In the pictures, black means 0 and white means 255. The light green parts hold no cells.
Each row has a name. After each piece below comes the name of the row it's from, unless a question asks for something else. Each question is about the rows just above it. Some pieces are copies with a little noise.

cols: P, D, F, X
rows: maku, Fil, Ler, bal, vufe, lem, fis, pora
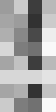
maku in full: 156	203	61	185
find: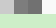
pora
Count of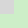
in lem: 3
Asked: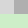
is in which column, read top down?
D
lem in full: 215	215	215	227
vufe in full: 165	194	61	185
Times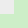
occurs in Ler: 1

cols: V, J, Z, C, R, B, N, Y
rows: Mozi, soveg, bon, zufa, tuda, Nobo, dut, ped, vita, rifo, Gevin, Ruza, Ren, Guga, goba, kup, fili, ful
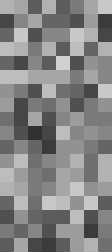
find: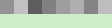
Ruza
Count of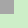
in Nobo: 4
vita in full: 111	70	166	80	134	156	122	122
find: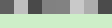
bon
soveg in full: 70	134	166	101	101	80	156	59

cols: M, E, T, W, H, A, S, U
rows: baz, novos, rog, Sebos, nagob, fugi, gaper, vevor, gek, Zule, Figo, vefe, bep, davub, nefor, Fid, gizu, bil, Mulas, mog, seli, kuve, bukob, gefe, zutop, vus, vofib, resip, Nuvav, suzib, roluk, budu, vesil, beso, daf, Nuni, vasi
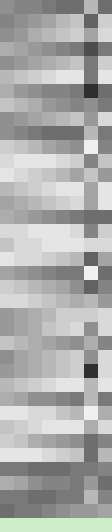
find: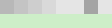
davub
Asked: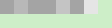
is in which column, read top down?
E
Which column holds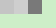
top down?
A
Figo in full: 206	196	184	164	153	143	240	132
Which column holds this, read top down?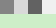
S
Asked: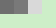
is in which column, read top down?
U

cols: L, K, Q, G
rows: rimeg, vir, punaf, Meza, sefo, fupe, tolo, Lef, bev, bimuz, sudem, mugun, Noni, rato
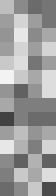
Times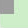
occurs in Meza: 2
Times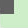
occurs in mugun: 2
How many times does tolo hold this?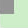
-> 2
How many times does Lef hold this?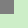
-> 3
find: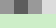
tolo

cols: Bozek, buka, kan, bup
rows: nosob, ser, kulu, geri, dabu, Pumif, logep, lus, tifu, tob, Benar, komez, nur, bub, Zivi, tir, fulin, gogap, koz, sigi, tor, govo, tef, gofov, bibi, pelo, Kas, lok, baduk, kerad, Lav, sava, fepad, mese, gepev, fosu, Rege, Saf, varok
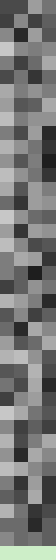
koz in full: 125	169	157	53
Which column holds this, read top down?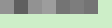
kan
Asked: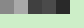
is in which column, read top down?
buka
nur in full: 189	146	116	53
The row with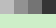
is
nur
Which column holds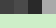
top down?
buka

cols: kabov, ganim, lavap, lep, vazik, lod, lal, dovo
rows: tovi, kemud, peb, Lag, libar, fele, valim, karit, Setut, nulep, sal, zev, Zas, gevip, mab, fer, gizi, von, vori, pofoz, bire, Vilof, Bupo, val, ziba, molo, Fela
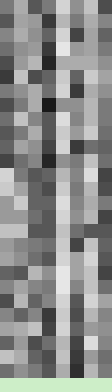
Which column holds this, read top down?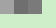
ganim
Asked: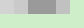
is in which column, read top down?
kabov
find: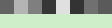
sal
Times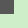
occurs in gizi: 4
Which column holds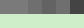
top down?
dovo
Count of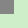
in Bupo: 3

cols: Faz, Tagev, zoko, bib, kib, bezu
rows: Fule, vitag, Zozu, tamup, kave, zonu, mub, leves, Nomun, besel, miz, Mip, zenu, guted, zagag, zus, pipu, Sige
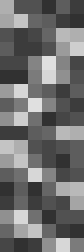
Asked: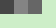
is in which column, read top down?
bib
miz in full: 196	175	81	70	81	93

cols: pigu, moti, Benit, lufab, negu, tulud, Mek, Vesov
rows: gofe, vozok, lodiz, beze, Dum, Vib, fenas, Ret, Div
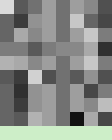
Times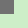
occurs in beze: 0
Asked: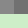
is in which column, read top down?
negu
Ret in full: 101	60	146	158	113	158	136	189
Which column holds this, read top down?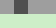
lufab
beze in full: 124	124	89	124	136	136	169	48
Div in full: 101	89	178	158	113	18	169	71
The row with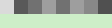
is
gofe

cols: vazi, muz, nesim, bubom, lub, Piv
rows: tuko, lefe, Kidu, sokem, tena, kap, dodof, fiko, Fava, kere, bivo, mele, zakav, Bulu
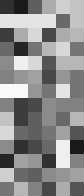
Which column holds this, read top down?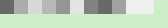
lub
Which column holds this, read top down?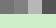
Piv
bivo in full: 139	49	72	105	239	26
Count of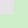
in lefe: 4
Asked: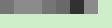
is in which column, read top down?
bubom
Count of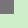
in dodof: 2

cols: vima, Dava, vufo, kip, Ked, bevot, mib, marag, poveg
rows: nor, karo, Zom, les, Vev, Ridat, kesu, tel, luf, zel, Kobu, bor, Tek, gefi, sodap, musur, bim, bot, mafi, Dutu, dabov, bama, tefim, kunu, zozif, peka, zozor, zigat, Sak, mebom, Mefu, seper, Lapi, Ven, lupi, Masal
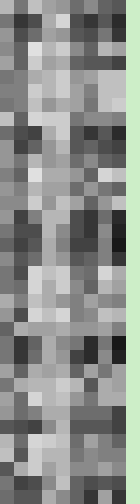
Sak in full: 161	109	213	182	192	150	118	172	172
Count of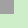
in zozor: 4
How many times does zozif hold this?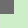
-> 0
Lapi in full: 192	87	204	182	182	118	138	128	128
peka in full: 118	54	109	172	150	66	43	138	34
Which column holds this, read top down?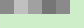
marag

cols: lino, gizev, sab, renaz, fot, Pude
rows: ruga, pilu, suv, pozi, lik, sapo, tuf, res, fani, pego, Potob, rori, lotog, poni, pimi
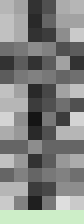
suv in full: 193	172	50	60	141	202
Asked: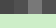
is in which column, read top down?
renaz
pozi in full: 111	120	141	129	80	92
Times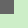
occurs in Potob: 5
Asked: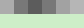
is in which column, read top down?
gizev
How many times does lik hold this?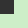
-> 3
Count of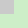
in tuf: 0

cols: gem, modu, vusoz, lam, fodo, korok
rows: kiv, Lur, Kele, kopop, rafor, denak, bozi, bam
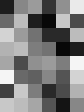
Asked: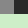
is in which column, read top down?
lam
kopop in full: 178	188	125	114	8	29
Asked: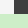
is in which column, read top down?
gem
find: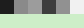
kiv

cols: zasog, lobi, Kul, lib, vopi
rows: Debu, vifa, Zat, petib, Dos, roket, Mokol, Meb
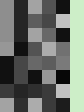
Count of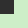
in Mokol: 1
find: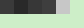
Mokol
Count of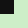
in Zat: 1

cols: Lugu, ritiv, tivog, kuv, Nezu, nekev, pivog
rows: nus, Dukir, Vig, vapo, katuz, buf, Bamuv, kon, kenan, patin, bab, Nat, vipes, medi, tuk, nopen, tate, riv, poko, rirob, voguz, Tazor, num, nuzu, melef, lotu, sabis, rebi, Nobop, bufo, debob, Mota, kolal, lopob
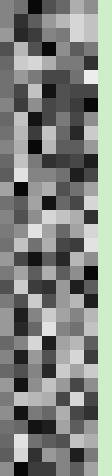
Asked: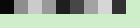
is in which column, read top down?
pivog
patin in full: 113	183	60	194	104	40	203
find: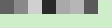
melef
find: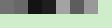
debob
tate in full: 122	142	226	163	104	163	214
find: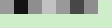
rebi
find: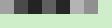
poko

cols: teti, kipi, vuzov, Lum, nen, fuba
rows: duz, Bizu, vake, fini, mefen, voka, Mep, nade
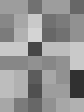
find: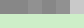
mefen
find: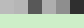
voka
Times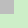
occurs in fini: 2
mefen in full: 135	135	145	135	145	201
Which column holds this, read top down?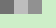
nen
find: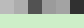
Mep
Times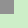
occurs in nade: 1

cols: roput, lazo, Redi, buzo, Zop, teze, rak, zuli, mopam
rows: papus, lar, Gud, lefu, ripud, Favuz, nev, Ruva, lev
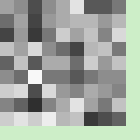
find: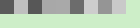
ripud
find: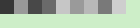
Gud
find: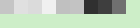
lev

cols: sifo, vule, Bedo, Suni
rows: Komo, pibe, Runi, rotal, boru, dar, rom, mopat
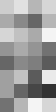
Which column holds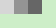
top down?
sifo
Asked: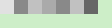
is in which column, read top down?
vule

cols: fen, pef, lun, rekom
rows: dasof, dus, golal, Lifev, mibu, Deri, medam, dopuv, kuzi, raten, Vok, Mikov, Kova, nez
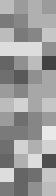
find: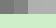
dus
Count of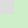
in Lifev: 3
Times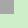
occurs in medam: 2

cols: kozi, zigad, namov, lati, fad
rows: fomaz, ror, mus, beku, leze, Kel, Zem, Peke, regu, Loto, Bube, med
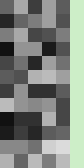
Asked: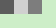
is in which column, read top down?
lati
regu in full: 17	49	49	178	70

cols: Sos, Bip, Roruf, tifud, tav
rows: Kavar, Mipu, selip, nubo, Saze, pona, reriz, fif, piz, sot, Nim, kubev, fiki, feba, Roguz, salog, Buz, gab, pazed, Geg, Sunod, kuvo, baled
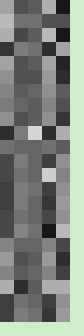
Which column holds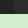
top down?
tav
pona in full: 144	81	81	154	45
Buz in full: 72	132	113	23	185
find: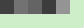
kuvo
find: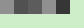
piz
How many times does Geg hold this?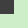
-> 1
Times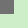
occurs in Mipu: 2

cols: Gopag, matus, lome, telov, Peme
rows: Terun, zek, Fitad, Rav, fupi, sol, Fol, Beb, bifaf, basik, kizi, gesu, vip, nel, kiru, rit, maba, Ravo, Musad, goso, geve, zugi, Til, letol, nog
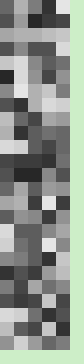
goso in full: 51	81	60	155	189
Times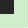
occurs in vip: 2
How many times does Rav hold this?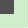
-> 3
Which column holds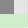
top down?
telov
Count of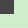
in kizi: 1

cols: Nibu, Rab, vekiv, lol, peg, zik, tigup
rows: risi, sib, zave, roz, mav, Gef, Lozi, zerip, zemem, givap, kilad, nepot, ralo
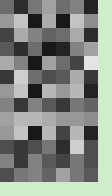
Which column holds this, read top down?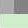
zik
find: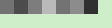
risi
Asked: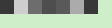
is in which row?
Gef

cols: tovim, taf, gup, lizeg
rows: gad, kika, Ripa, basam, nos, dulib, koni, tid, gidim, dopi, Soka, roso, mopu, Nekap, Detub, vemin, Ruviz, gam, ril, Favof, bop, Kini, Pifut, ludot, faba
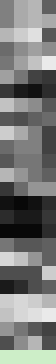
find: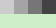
dopi
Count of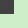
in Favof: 0
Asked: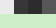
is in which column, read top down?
lizeg

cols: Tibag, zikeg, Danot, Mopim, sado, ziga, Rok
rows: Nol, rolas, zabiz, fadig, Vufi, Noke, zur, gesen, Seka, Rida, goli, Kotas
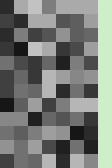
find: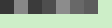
zabiz
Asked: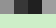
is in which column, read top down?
sado
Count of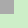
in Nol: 4

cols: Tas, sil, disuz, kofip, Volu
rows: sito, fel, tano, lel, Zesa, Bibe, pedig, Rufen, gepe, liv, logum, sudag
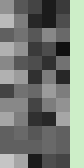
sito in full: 146	87	68	27	58
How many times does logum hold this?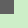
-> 4
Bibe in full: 177	156	48	125	39

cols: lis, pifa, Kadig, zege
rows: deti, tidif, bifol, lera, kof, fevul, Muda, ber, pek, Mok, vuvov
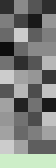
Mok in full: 162	105	126	162
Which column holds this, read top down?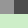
Kadig
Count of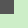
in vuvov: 0

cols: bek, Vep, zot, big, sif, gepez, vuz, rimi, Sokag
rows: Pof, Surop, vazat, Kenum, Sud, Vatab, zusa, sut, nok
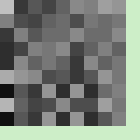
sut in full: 181	98	68	77	137	77	77	159	119
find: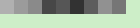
Vatab
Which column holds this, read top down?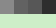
sif

